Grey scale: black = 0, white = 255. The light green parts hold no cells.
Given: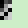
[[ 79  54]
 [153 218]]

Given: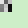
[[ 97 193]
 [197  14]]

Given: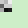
[[182 238]
 [210 209]]

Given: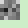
[[129 115]
 [133 108]]

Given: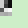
[[80 13]
 [58 13]]

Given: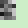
[[ 88 168]
 [127  95]]

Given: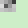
[[165 137]
 [ 88 155]]

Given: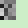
[[121 125]
 [153  73]]

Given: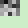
[[ 17 110]
 [197 114]]
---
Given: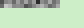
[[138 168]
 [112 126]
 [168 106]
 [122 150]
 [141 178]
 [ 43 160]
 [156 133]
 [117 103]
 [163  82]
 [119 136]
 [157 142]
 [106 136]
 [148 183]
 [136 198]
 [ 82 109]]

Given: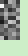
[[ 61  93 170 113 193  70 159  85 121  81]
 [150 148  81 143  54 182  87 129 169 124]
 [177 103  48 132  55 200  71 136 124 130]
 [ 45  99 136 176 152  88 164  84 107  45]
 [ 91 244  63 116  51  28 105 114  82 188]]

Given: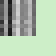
[[101 111 107 103 116 110 120 104 101]
 [189 179 183 187 174 184 170 188 189]
 [152 136 137 140 135 171 135 161 145]
 [124 133 131 128 136 121 138 122 125]
 [212 196 201 206 190 205 185 210 210]
 [156 140 140 143 141 179 141 167 148]
 [ 25  44  38  32  50  35  55  28  27]
 [155 150 149 148 152 174 155 164 150]
 [ 67  94  89  83  98  51 101  58  76]]

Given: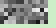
[[153 142 237  76  86  49]
 [ 99 146  30 183 104 174]
 [169 125 235 132 100  22]
 [147  92 221 104 113  61]
 [ 97 138 129 143 119  66]
 [159 136 123 106 140 169]
 [ 60 141  80 133  90  92]
 [ 65 145 130 135 124 101]
 [ 91 152  50 122 174 194]
 [ 91 115 102  53 178 182]
 [119 184  74 205  46 199]
 [151 173 190 119  68  50]]

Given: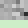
[[181 183 182  44 149]
 [195 196 143 127 180]
 [122 171 134 206 186]
 [159 208 148 203 157]
 [166 172 167 172 173]
 [163 183 162 182 178]
 [182 145 173 176 172]]

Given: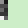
[[ 23  75  45  54  98]
 [145  77 105  55 240]]

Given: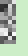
[[228  98 108 112 203  85 192 156 248  72 130]
 [120 211 197 187 120 220 146 117  68 220 136]
 [138  47  88 120 170  87 119 229 244  79 132]
 [139  53  49 166 172  99 161 235 218  93  88]]
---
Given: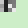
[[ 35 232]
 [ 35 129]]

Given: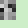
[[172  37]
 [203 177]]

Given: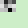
[[135 203]
 [187   3]]

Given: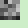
[[134  82]
 [ 90 144]]

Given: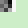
[[143  44]
 [ 64 175]]

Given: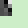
[[ 51 141]
 [ 99  15]]

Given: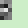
[[ 26 151]
 [229  84]]
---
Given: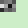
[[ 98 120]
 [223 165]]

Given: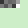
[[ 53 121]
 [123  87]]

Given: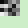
[[  8  42]
 [198 221]]

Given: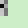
[[194 115]
 [ 11 166]]

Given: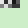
[[230  46]
 [131 222]]

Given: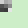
[[207 168]
 [ 82 107]]

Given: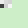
[[236 217]
 [ 63 208]]

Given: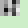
[[177 155]
 [177 129]]

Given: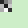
[[ 39 124]
 [188  28]]
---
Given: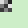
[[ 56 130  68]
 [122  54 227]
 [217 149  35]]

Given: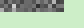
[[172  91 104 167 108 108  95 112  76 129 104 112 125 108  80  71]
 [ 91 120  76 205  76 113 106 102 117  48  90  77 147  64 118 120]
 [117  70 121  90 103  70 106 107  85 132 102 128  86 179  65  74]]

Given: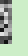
[[ 79  18 139]
 [ 73  80  58]
 [223 196 122]
 [ 20 180 177]
 [159  36 159]
 [109 218 139]
 [ 38 168 105]
 [137 227 124]
 [221  83 121]
 [191 157 189]
 [ 77  55  83]]

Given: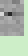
[[167 155 165 170 162 152]
 [152 152 160 153 150 160]
 [154 151 152 155 158 151]
 [169 160 170 166 142 164]
 [150 168 179 148 156 162]
 [215  98  40 117 128 134]
 [137 160 162 145 158 155]
 [172 158 165 170 151 156]
 [154 151 158 125 130 177]]

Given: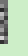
[[ 49  90]
 [210 127]
 [ 92  63]
 [159  79]
 [123  93]
 [ 67 121]
 [150  59]
 [188 115]
 [ 42  85]
 [147 111]
 [114 113]]

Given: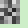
[[ 92 146 185  59 115]
 [ 68 168 192  63 102]
 [203  73  49 198 156]
 [ 90  74 169  35 123]
 [206 160  87 169 162]
 [173 128  77 225 150]]

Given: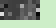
[[ 46  69  64  62  77  99 121  85  99  46]
 [220  69 111  62  62  99  83 136  99   6]
 [ 42  72  64  62  62  94  83  98  86 190]
 [ 95  22  64  62  70 163  83  98  99  46]
 [ 70  69  64  62  62  61  66  98  63  79]]

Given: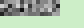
[[ 35 105  83 112 117 158 138 114 115 123  74  86 101 167 161]
 [101  55 138 102  91  16 153 102 162 116 176 132 205  89 149]
 [207 171  41 136 208 114 206  57 153 138 139 182 173 131  36]
 [ 77 139 156 161 182  72 148 122 174  83 137 134 172  91 159]]
